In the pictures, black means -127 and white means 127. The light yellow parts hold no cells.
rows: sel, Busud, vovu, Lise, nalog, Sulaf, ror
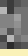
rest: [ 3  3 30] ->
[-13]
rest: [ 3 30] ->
[-13]
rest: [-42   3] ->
[-13]

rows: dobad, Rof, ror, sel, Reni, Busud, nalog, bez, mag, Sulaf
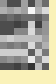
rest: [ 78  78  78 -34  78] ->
[-7]
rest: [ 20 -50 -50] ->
[ 32 -50  32 -19]
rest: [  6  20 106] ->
[ 6 90]
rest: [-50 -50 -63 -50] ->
[ 78 -63  20]
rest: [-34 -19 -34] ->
[-19 -19 -34  -7]
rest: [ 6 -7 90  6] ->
[48]
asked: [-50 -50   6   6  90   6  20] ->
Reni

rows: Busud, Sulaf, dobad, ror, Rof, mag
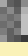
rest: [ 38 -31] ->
[-44  10]
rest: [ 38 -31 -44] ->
[10]
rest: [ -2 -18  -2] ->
[64]
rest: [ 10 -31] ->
[50]
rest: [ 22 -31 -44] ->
[-70]

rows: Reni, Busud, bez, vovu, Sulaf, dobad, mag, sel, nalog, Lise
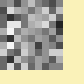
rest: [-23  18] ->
[78 78]
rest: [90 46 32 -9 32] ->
[ 78 -23  62]
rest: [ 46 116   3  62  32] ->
[-62  18   3 -50]
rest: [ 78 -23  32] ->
[-36   3   3]
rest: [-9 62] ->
[ 46  32  78 -23]

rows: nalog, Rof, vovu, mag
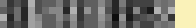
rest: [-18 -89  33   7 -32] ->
[ -32    7  -32   19  -73  -32  -32   19  -18 -113   19 -101  -61  -47
  -32  -47   19  -73]
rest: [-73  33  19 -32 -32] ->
[ -5 -61   7 -61 -32 -32   7 -32 -89  -5 -73 -18 -61 -61  -5 -18  -5]
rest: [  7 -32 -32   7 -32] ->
[  19  -73  -32  -32   19  -18 -113   19 -101  -61  -47  -32  -47   19
  -73]
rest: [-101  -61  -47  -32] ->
[-47  19 -73]
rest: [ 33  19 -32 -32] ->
[ -5 -61   7 -61 -32 -32   7 -32 -89  -5 -73 -18 -61 -61  -5 -18  -5]
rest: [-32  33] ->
[ -47  -89  -32  -89    7  -73 -101   49  -18   49]

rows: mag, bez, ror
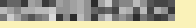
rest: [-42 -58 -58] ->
[-42]
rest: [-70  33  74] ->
[-10  18 -10 -83 -10 -42 -70 -58   6]
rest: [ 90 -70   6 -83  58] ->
[ 18 -70  33  74 -10  18 -10 -83 -10 -42 -70 -58   6]
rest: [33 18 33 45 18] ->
[-83  33  74 -26   6   6  58  18 -42 -58 -58 -42]
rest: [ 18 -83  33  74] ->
[-26   6   6  58  18 -42 -58 -58 -42]

